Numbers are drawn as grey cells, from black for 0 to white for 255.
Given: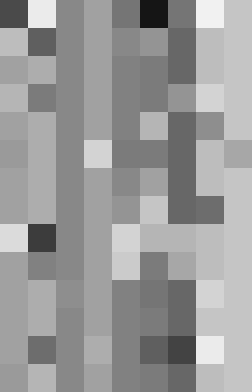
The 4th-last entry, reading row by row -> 123
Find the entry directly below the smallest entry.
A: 148
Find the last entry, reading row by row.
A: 197
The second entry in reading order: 235
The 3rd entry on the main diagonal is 136
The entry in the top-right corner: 197
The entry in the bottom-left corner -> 154
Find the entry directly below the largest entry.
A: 189
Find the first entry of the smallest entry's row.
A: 74
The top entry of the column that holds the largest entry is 241
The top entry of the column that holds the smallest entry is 21
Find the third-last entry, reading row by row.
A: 103
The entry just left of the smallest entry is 117
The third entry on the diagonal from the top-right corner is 103
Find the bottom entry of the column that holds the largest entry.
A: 189
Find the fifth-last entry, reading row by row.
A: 129
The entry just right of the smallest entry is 117
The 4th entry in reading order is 161
